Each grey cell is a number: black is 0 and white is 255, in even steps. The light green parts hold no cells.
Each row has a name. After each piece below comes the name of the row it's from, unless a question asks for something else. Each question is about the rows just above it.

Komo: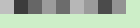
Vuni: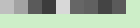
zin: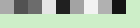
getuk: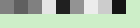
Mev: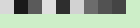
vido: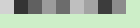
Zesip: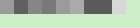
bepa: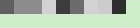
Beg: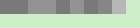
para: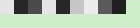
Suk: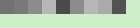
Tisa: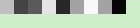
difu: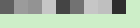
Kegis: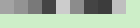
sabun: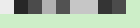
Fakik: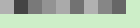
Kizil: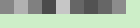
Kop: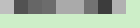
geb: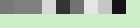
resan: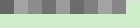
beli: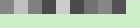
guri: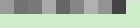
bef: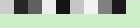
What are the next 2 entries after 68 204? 140 68
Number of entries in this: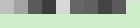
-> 9
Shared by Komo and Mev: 108
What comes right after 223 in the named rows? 46
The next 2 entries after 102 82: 102 140
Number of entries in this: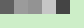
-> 5
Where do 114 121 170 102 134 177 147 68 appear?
guri

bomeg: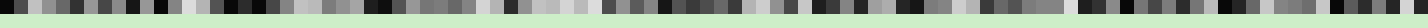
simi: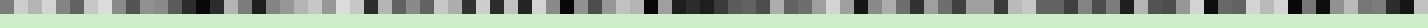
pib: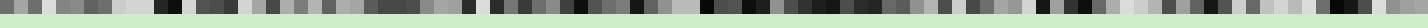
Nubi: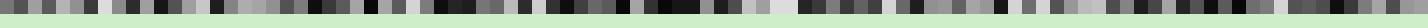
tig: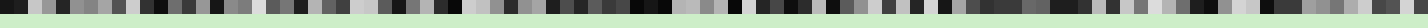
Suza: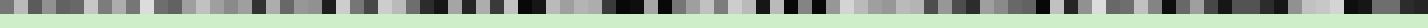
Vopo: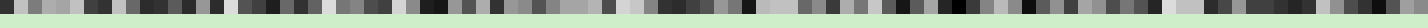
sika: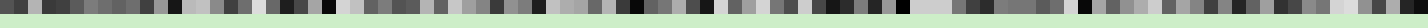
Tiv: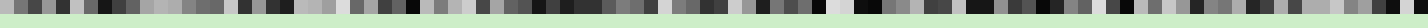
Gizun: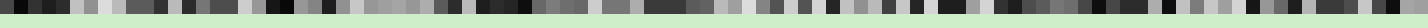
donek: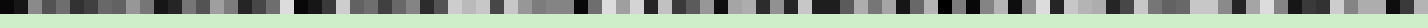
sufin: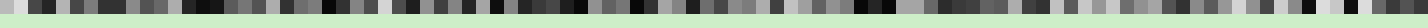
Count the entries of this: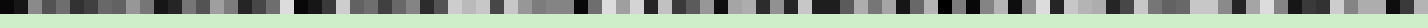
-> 102
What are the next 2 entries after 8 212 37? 71 14

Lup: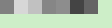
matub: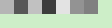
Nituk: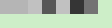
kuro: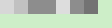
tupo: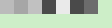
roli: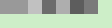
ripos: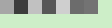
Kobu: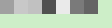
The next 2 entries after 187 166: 193 74
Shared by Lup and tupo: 193
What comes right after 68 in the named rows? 100
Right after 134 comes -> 141
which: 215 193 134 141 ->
Lup
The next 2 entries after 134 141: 68 100

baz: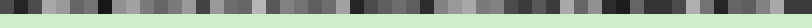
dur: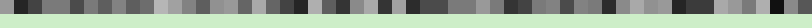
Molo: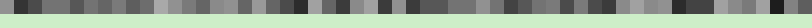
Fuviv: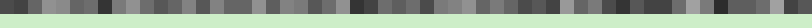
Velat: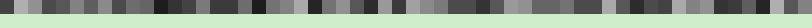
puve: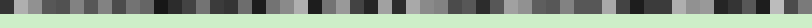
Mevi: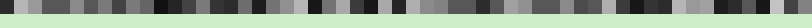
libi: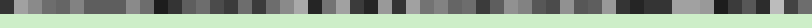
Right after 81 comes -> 130
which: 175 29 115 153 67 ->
puve

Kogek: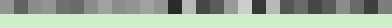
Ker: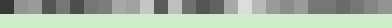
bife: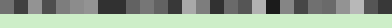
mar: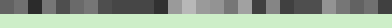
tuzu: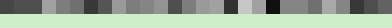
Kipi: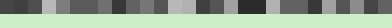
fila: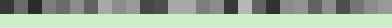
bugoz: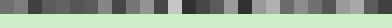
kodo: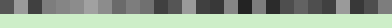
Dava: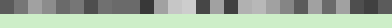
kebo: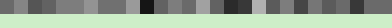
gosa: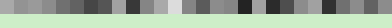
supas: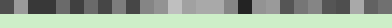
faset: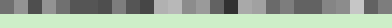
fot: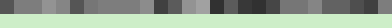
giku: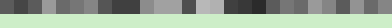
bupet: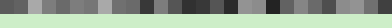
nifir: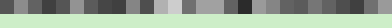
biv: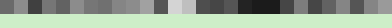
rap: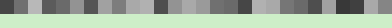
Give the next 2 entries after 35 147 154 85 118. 133 85
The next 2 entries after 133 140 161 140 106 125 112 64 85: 154 64

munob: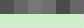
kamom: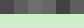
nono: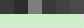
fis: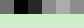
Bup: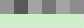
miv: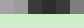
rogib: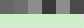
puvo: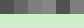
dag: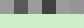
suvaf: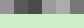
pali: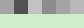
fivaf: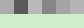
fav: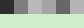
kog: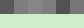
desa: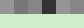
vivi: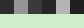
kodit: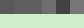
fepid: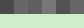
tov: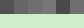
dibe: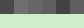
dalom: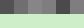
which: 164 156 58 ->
miv
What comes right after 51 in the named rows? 149

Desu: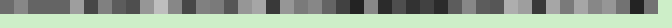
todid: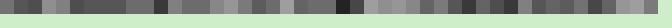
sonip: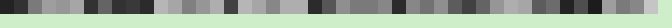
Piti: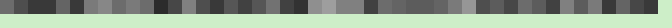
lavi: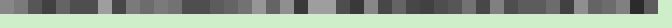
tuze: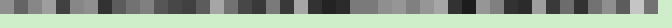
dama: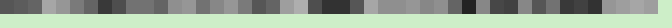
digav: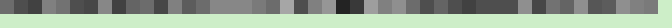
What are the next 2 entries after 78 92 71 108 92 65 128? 92 122
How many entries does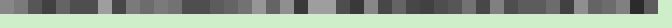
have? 47

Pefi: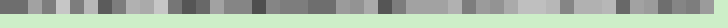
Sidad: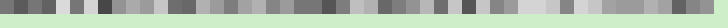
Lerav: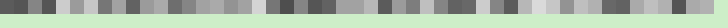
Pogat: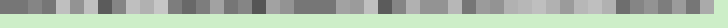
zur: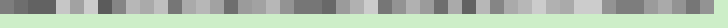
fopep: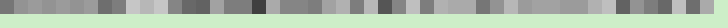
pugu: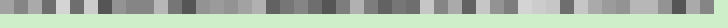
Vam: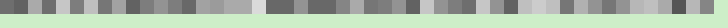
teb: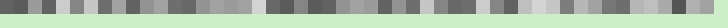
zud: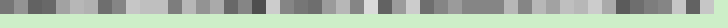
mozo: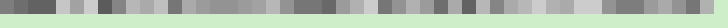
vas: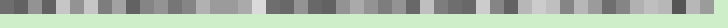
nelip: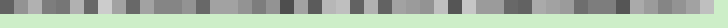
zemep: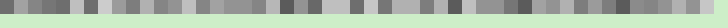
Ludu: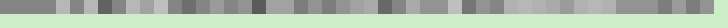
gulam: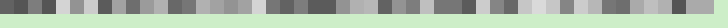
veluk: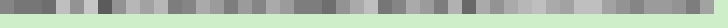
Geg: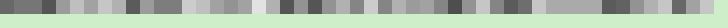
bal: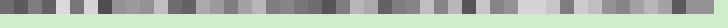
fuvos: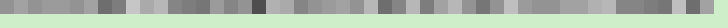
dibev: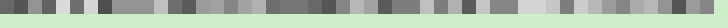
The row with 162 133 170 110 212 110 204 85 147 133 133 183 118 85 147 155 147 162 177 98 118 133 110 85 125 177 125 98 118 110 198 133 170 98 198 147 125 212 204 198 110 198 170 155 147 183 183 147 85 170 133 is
pugu
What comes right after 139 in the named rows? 133
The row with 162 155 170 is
Vam

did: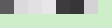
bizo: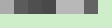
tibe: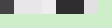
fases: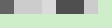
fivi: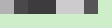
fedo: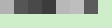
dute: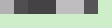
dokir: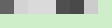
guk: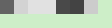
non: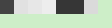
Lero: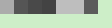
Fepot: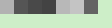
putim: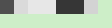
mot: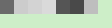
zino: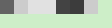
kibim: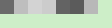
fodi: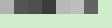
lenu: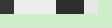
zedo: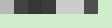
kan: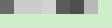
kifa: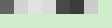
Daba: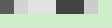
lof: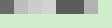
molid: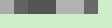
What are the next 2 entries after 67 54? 60 204
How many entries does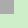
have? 1
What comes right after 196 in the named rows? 99

